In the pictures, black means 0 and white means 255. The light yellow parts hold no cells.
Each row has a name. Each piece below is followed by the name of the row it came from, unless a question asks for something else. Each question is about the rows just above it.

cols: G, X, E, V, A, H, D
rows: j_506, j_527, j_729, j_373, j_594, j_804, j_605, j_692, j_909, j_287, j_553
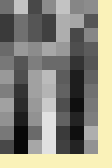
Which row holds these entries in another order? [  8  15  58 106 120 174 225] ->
j_287
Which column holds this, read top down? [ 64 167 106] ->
V

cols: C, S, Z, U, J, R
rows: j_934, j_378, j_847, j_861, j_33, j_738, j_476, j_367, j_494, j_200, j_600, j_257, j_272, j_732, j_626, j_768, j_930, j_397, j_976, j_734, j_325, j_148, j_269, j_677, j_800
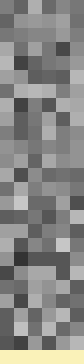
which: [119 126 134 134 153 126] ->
j_847
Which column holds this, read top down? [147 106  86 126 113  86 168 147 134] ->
U
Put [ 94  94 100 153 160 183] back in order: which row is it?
j_269

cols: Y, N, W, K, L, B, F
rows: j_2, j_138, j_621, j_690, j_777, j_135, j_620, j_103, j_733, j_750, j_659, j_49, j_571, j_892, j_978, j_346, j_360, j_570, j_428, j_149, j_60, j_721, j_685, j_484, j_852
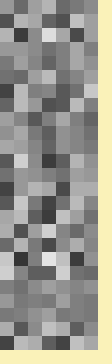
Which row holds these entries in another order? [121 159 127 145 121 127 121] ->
j_685
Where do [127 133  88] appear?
j_620
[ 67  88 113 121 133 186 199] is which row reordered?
j_978
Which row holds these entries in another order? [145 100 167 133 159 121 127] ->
j_777
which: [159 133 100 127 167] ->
j_777
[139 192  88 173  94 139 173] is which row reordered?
j_484

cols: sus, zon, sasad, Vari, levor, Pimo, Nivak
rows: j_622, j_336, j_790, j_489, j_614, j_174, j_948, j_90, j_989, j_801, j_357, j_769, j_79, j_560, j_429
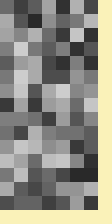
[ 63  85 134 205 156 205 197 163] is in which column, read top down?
zon
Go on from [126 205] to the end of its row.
[120  92 126  49  85]
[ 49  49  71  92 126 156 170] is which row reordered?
j_614
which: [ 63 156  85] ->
j_989

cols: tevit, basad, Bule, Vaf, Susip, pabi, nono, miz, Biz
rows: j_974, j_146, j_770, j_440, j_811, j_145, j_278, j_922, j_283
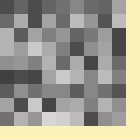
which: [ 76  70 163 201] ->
j_145
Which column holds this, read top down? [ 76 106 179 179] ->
tevit
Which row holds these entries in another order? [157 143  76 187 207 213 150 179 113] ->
j_283
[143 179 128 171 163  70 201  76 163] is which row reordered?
j_922
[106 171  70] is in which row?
j_811
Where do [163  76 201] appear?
j_922

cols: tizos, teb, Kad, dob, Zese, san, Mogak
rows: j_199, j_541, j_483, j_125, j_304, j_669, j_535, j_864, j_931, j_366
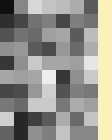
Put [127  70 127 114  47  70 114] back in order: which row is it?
j_541
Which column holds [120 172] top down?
Zese
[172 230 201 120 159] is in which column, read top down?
Mogak
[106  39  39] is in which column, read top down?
teb
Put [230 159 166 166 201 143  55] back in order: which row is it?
j_304

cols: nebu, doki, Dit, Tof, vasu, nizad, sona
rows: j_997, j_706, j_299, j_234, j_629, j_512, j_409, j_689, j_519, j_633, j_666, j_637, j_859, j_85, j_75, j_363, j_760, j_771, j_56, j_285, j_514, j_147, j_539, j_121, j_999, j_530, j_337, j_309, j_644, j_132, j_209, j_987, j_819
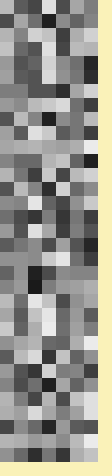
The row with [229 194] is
j_147
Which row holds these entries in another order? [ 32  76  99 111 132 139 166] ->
j_706
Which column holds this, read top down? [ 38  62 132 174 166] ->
sona
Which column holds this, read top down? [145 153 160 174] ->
nizad
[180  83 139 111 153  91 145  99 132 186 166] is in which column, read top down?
nebu

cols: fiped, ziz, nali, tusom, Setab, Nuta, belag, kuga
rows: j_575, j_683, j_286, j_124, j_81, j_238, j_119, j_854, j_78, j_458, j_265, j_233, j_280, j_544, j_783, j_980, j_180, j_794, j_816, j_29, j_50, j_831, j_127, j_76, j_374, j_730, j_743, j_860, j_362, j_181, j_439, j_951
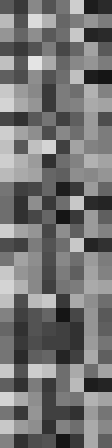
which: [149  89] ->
j_127
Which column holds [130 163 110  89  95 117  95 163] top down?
kuga

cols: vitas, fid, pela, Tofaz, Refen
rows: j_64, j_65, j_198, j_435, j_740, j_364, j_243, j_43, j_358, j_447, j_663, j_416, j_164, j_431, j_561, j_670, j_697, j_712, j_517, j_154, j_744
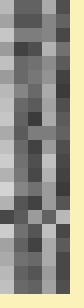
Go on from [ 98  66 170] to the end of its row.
[91]
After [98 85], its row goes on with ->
[155  72]
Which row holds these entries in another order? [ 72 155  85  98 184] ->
j_154
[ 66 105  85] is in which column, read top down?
pela
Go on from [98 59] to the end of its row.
[170  91]

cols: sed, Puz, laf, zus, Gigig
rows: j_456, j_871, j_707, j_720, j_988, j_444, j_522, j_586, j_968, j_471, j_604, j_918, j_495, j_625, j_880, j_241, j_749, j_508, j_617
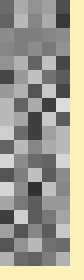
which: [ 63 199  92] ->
j_968
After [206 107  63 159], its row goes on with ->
[185]
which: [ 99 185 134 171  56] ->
j_871

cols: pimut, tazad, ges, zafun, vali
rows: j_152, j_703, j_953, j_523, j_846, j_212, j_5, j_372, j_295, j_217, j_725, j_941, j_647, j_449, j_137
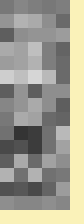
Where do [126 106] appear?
j_846
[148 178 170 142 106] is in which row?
j_703
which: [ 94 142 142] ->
j_5

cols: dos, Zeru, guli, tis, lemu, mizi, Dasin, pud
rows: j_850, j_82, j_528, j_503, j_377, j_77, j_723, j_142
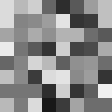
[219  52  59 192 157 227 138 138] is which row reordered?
j_77
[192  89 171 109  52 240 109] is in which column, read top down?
pud
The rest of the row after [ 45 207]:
[ 52  95 240]
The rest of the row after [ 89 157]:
[192]
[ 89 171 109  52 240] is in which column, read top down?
pud

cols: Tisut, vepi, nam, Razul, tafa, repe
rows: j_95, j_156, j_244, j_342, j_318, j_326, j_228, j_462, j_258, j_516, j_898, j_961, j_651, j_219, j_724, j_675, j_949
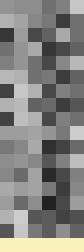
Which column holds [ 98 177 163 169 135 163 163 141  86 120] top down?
nam
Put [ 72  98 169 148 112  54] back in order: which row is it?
j_342

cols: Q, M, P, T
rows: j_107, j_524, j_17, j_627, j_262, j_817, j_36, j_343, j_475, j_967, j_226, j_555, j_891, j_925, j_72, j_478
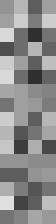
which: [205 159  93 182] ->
j_475
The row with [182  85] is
j_967
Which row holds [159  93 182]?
j_475

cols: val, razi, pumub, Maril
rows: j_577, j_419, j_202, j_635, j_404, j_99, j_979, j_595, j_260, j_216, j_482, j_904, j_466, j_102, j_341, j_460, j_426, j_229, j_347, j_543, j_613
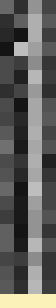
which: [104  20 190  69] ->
j_102
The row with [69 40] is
j_260
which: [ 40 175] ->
j_543
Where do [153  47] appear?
j_979
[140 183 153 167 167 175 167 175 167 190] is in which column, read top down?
pumub
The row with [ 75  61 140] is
j_404
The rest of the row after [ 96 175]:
[89]

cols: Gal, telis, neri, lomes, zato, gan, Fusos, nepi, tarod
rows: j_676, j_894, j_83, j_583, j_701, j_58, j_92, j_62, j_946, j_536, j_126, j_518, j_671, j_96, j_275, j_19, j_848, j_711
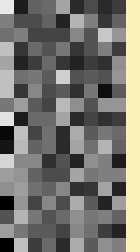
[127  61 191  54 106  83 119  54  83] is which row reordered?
j_583
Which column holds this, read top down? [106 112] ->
lomes
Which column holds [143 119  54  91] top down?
Fusos

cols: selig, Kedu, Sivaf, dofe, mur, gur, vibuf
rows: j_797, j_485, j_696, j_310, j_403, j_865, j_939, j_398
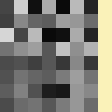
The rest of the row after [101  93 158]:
[151 107]
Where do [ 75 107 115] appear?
j_398
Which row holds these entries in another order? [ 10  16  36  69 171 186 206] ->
j_797
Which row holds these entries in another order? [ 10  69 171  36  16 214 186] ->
j_696
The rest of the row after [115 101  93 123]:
[158 115]

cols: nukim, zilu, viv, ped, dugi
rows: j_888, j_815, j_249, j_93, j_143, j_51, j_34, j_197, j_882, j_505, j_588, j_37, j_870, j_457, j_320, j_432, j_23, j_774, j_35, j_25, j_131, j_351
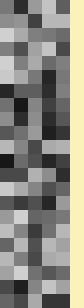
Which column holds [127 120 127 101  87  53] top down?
dugi
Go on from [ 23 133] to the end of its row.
[ 65 101]
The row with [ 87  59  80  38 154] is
j_320
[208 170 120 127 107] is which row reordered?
j_249
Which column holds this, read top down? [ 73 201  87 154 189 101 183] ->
nukim

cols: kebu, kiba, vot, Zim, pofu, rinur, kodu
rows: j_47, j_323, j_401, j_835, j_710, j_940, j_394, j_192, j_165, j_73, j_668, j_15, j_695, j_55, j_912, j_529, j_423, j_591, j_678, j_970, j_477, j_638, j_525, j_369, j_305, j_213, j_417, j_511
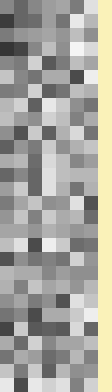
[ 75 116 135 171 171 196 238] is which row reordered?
j_940
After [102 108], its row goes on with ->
[157 116 232 183]
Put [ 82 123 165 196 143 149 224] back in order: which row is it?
j_912
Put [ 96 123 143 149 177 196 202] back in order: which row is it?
j_668

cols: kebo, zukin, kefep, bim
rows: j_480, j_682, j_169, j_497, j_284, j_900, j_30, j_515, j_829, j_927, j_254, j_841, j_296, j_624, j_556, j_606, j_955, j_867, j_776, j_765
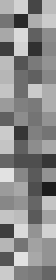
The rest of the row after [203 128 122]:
[102]
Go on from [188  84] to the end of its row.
[122 147]

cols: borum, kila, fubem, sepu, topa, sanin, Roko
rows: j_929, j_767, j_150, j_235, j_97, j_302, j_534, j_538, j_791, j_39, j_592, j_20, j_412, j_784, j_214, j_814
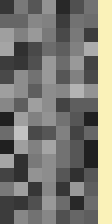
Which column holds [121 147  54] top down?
fubem
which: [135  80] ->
j_814
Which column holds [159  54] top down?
kila
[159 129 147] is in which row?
j_791
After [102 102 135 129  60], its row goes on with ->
[114 108]
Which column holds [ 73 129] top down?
fubem
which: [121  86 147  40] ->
j_929

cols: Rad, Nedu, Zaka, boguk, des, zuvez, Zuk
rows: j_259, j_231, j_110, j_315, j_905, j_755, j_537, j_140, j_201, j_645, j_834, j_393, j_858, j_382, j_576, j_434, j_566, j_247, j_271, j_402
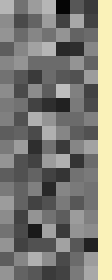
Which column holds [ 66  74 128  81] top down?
Zuk
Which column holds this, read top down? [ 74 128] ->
Zuk
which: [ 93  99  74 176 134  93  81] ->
j_645
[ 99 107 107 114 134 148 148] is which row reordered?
j_110
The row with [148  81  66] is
j_393

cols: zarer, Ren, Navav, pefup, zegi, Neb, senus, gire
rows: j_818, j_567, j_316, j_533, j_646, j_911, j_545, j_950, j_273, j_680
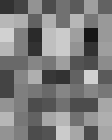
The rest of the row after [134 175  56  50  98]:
[209  90]
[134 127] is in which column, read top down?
Ren
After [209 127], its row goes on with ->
[ 42 191 203 159  22 153]
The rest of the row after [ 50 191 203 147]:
[ 50 159]
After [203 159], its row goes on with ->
[ 22 153]
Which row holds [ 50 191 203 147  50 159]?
j_533
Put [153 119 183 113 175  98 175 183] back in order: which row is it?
j_567

